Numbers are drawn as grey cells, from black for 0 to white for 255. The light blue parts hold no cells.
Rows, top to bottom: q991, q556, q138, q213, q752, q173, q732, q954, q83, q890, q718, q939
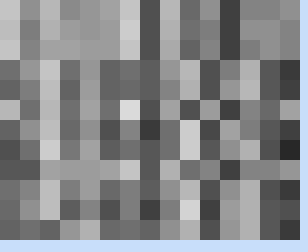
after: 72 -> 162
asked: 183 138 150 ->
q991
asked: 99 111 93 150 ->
q213
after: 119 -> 162
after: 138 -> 150
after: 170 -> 99
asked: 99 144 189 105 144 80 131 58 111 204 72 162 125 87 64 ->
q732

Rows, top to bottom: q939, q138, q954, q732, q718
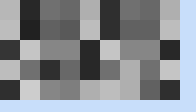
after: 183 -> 40
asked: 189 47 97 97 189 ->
q138
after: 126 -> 175
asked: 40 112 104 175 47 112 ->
q939

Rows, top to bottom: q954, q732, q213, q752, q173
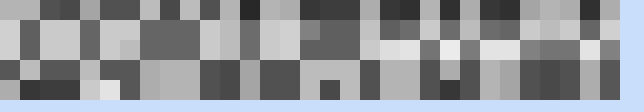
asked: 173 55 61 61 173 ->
q954
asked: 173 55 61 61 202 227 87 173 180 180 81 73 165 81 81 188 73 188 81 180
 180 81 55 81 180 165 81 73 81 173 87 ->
q173
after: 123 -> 227
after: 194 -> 95
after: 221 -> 227

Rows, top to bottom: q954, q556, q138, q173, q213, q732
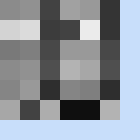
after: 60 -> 66
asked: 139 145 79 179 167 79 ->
q173
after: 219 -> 60
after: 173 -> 15
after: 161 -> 153
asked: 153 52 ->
q954

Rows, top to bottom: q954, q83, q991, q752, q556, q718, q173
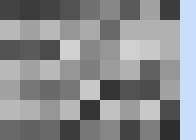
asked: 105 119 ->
q556
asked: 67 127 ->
q173
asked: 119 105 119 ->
q556
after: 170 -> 105
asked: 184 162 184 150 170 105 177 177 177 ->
q83

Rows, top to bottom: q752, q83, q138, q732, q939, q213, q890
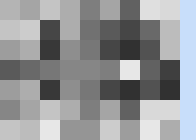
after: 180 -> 165
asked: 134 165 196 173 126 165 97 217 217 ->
q213
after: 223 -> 217

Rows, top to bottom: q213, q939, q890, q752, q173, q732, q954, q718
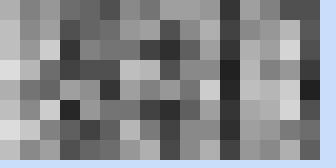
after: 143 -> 53
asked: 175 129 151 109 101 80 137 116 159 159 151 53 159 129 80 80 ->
q213
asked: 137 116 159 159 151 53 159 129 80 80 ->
q213
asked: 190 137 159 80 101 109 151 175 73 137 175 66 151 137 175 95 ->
q718
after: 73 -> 137
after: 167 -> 175

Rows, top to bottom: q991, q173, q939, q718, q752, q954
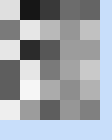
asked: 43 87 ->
q939
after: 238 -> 156
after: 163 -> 201
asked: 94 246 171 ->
q752

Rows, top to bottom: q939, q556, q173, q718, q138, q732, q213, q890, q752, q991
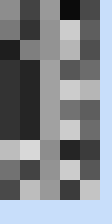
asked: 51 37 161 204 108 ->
q213
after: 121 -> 51

